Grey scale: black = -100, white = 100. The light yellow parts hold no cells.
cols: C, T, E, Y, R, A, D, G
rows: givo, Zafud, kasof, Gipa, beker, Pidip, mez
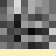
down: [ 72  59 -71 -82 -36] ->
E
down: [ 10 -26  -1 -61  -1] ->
D
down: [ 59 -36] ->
G

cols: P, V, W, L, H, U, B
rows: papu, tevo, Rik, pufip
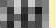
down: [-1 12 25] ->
B
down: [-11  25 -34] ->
H
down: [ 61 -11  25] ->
H
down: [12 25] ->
B
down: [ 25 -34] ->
H

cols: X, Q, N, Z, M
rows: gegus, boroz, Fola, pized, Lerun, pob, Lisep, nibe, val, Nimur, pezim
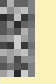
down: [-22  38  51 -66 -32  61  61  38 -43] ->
N
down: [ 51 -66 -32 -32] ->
X
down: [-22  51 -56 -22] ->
Z

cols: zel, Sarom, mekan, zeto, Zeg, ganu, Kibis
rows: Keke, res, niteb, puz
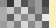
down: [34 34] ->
zel
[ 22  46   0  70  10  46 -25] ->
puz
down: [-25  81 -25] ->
Kibis
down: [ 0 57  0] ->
mekan

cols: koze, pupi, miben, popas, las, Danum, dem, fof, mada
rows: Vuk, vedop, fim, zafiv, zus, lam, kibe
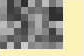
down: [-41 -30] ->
popas
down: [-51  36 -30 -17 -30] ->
miben
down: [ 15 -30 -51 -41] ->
popas

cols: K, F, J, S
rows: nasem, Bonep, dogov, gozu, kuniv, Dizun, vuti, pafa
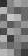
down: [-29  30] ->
F
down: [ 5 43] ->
K

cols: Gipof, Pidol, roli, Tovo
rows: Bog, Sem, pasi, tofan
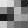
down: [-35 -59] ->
Pidol
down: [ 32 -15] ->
roli
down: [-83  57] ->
Gipof
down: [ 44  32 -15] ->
roli

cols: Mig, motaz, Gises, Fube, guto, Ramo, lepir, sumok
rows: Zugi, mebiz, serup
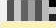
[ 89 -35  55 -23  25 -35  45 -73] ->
serup
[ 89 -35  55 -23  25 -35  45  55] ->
mebiz
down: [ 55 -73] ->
sumok

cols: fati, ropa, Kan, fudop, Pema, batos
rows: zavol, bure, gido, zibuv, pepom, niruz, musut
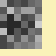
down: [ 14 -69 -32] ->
Kan
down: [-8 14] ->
Kan
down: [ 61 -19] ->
batos
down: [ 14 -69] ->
Kan
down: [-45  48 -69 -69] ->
ropa

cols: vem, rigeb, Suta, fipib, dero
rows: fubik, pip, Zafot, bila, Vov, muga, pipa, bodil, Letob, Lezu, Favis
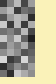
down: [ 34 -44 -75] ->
dero
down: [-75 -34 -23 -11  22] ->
dero
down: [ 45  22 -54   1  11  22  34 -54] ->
rigeb
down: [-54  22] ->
vem
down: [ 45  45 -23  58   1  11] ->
Suta
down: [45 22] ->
rigeb
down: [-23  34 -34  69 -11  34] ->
fipib

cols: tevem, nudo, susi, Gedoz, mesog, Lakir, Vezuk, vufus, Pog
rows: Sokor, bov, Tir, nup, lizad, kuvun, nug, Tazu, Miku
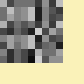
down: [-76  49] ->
mesog
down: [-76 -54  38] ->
Lakir
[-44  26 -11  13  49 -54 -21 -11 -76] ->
nug

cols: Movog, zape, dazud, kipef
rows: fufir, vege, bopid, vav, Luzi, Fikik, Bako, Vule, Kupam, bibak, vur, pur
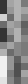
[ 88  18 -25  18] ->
Kupam
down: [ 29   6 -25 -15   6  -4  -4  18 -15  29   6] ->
kipef

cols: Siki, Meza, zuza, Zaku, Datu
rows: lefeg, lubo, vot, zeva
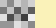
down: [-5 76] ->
Siki
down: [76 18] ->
Siki

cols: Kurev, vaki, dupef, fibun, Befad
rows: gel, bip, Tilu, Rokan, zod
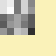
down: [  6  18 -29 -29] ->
Befad
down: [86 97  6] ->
vaki
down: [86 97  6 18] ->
vaki

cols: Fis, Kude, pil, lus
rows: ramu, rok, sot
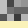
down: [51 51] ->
Fis
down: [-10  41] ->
Kude
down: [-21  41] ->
lus

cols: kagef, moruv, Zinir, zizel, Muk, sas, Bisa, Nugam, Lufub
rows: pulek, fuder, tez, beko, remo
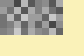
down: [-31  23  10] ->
Lufub
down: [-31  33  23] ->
Muk
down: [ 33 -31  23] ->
Lufub
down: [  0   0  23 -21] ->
sas
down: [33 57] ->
Zinir

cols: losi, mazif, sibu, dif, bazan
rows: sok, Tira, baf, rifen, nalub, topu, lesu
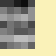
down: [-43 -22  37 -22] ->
bazan
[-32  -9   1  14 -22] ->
lesu
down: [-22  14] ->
mazif

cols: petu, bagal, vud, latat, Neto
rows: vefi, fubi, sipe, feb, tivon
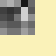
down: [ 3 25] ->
latat
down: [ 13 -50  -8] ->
vud
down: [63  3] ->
latat
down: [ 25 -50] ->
petu
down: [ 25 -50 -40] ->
petu

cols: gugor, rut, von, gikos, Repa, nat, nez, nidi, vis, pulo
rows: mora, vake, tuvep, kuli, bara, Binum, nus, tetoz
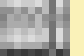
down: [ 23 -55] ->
rut
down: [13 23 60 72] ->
Repa

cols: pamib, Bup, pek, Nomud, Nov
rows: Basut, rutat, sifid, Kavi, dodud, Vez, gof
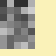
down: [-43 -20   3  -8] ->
Nomud
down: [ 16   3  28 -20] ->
Bup
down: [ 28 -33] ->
Nov
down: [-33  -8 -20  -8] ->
pek
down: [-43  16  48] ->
pamib
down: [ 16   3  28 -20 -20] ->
Bup
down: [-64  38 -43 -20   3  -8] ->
Nomud

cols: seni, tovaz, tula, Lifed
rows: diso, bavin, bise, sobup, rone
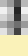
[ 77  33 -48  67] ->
rone
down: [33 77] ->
seni
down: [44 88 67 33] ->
seni
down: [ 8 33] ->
tovaz
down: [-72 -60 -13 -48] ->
tula

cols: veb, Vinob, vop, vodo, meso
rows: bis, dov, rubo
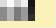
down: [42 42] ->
Vinob
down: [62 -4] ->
vop
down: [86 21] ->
vodo
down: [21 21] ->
vodo

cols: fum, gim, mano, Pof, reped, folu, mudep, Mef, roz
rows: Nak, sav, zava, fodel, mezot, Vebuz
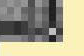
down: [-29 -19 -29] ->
mudep
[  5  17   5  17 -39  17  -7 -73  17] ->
Nak
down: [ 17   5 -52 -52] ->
fum
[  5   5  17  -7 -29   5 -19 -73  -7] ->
zava
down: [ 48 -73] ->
Mef
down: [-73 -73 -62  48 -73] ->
Mef
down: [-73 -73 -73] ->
Mef

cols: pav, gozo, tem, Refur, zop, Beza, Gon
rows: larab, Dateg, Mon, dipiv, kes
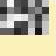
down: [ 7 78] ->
gozo
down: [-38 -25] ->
tem
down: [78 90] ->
gozo
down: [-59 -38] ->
Beza
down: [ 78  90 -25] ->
gozo

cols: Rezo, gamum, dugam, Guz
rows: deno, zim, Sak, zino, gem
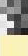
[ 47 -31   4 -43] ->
deno
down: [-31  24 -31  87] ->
gamum
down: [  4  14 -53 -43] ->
dugam
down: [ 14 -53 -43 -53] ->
dugam
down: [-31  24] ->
gamum

